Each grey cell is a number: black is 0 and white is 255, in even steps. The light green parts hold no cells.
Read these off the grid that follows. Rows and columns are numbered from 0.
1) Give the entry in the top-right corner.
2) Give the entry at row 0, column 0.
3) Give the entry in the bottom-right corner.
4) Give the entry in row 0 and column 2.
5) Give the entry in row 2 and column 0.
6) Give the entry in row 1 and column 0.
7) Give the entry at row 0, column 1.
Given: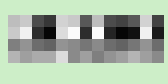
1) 66
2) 189
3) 138
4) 76
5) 127
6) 201
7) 201

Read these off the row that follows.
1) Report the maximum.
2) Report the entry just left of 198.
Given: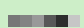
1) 198
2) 45

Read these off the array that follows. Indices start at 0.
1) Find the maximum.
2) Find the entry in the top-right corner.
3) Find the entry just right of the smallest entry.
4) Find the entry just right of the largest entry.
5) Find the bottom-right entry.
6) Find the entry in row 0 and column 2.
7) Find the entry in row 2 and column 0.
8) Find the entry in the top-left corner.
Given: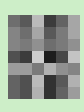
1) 206
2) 166
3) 71
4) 29
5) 156
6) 186
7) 132
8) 110

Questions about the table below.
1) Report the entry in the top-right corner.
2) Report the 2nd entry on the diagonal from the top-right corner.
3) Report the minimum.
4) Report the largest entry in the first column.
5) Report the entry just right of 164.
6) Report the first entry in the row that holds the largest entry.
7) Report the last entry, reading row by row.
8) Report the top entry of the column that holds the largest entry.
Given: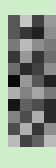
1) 152
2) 33
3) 9
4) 186
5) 121
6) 87
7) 186
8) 198

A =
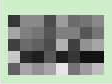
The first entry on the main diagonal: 54
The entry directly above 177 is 127
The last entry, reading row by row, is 188
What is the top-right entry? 137
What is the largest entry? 229
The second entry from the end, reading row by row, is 156
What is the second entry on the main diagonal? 127
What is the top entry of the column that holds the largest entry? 156
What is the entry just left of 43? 199
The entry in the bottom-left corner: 96
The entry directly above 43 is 107
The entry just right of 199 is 43

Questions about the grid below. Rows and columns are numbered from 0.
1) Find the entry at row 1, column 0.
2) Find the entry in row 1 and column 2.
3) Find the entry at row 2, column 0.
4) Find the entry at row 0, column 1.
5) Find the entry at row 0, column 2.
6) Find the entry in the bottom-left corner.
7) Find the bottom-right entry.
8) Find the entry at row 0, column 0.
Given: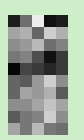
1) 164
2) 101
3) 141
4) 110
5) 237
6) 164
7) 110
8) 29

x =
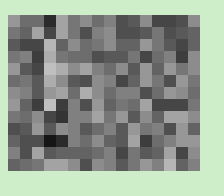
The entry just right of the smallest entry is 43
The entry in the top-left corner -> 151
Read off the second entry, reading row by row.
109
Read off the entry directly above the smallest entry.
89
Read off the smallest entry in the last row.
79
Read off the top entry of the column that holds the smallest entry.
43
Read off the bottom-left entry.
99
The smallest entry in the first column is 79
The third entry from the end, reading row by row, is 182
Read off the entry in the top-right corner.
140
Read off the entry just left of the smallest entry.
79
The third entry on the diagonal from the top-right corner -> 89
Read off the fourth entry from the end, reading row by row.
128
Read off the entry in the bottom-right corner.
128
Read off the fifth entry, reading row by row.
163
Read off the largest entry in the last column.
151
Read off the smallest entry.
22
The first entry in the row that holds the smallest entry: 99
